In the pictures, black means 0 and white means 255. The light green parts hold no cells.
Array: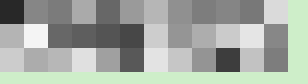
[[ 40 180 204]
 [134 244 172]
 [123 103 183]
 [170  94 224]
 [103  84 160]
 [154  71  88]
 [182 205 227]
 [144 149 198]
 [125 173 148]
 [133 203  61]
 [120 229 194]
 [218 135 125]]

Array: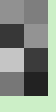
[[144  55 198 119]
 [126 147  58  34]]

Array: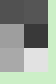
[[ 82 158 169]
 [ 84  56 225]]

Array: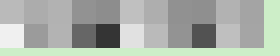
[[186 240]
 [172 155]
 [178 179]
 [146 102]
 [141  52]
 [192 225]
 [174 186]
 [145 147]
 [143  82]
 [178 191]
 [164 165]]

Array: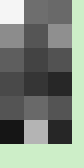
[[245 140  94  73  84  21]
 [110  85  67  53 105 180]
 [105 143  82  39  84  38]]

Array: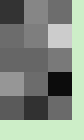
[[ 51 108 102 150  90]
 [134 126 102 108  49]
 [109 204 121  12 106]]

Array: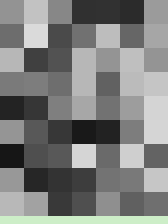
[[147 109 183 122  35 149  22 152 184]
 [194 218  64 125  54  88  79  38 162]
 [135  74  82 110 127  55  88  51  57]
 [ 48 113 183 183 167  25 213  61  79]
 [ 49 189 148  97 114  34 106 115 143]
 [ 43 102 191 187 157 125 207 121  96]
 [155 166 148 197 212 213  99 198 111]]

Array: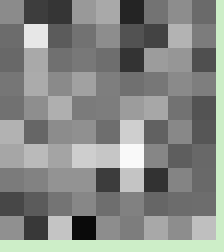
[[139 108 104 118 113 178 166 123  71 144]
 [ 61 231 169 171 142 102 186 130  91  56]
 [ 53  91 112 138 175 140 164 147 116 196]
 [153 114 120 161 123 144 206 147 135  10]
 [169 141 110 126 125 110 198  60 110 141]
 [ 36  82  51 112 156 207 249 196 129 125]
 [115  67 156 119 167  97 134  50 102 168]
 [141 179 150 138 114 136  94 132 108 141]
 [106 124  79 126  83  86 104 105 109 191]]
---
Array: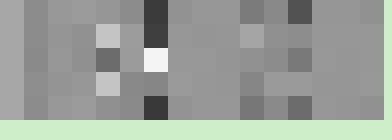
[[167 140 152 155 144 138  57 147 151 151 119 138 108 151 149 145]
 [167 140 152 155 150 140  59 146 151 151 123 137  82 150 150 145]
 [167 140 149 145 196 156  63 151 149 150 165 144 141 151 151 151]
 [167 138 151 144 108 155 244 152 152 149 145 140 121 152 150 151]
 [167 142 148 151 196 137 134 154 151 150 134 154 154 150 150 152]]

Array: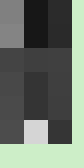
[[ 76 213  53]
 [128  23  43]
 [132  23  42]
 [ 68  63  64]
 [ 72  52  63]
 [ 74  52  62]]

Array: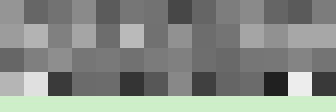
[[181 224  58 107 108  52  87 136  64 101 107  32 237  57]
 [149 102 114 138  91 118 114  71 101 125 138 101  90 124]
 [156 179 128 165 109 186 113 145 109 116 165 145 167 167]
 [102 127 142 118 121 113 123 128 110 105 118 119 132 116]]

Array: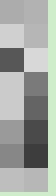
[[189 184]
 [172 179]
 [208 182]
 [ 87 215]
 [202 122]
 [202 101]
 [154  74]
 [135  61]]

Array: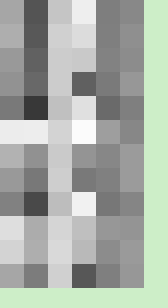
[[166 124 208  87 127 151]
 [166  84 197 238 126 136]
 [174  88 208 220 127 143]
 [153  97 204 201 130 140]
 [146 104 204  96 122 151]
 [121  56 192 224 106 127]
 [236 237 211 251 158 135]
 [178 145 202 148 135 155]
 [153 120 206 121 128 155]
 [129  73 189 241 119 133]
 [222 172 213 191 151 148]
 [211 174 217 185 140 154]]

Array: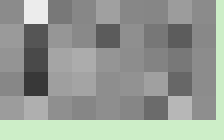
[[156 175 143 134 142 134 107 183 142]
 [139 236 120 135 160 135 134 156 139]
 [154  85 150 137  91 143 119  92 136]
 [148  73 165 172 149 141 131 120 140]
 [135  56 159 164 142 146 160 103 140]]

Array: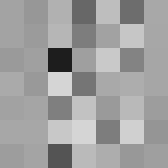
[[157 164  84 186 173 152 159]
 [163 151 177 103 190 109 168]
 [163 155 182 125 162 198 167]
 [154 160  29 159 201 131 166]
 [170 153 213 117 169 173 166]
 [162 165 127 194 154 185 157]
 [167 167 200 213 125 208 149]]
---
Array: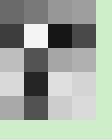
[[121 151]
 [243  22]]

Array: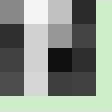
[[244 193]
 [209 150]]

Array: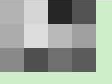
[[213  38]
 [221 185]]

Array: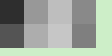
[[152 190]
 [173 198]]

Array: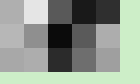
[[229  89]
 [143  11]]

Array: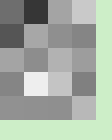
[[ 54 164]
 [167 143]]
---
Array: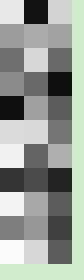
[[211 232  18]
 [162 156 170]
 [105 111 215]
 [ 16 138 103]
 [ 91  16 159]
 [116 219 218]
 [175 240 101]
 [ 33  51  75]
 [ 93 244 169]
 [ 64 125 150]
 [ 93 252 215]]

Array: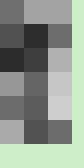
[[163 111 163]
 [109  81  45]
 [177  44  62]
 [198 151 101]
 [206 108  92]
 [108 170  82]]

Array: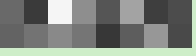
[[ 76 105  58 245 142  85 163  62]
 [ 73  99 115 137 117  55  93 151]]

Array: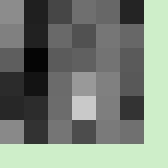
[[ 36 140  31  70 111 103]
 [103 128  33 105  81 118]
 [ 90  94   5  91  96 115]
 [ 88  43  19 107 153 128]
 [ 51  39  44 108 201 126]
 [112 137  50 117  76 122]]

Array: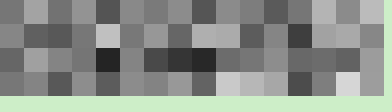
[[187 118 163 114 147  84 137 122 140  85 139 125  90 118 180 139]
 [135 134  96  88 119 192 120 151 102 175 171  92 133  62 162 169]
 [156 102 160 132 117  36 132  73  53  40 108 118 141 104 108  98]
 [157 119 132  88 141  92 140 131 152  99 201 183 167  76 126 214]]

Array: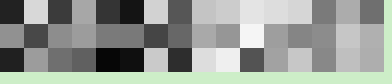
[[111  34 216  59 167  52  20 210  86 196 204 228 221 214 122 172]
 [176 145  72 141 156 122 121  69 103 169 150 245 158 133 140 198]
 [174  32 156 111  96   6  15 202  45 221 239  83 162 199 136 191]]

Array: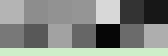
[[ 23 180 141 146 149 216  51]
 [174 120  88 162 102   6 107]]

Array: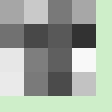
[[167 166 201 121]
 [ 50 113  72  88]
 [248 231 126  95]
 [194 234 122  75]]
